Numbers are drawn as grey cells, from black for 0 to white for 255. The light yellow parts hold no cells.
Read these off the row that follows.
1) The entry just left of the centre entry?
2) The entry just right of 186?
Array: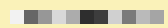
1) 172
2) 165

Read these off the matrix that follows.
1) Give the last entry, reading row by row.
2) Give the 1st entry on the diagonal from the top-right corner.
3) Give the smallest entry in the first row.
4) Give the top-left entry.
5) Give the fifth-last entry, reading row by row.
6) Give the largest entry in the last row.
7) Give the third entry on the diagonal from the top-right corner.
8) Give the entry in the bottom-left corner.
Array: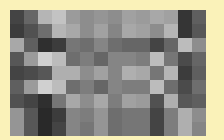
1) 133
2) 95
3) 53
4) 68
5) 118
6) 175
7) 102
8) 149

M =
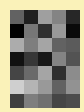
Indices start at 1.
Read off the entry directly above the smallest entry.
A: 98
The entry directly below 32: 119
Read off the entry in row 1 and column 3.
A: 159
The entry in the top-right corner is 39
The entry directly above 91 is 10
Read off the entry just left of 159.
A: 32
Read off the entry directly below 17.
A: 69
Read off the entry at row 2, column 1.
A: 2
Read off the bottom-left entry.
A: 63
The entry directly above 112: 153
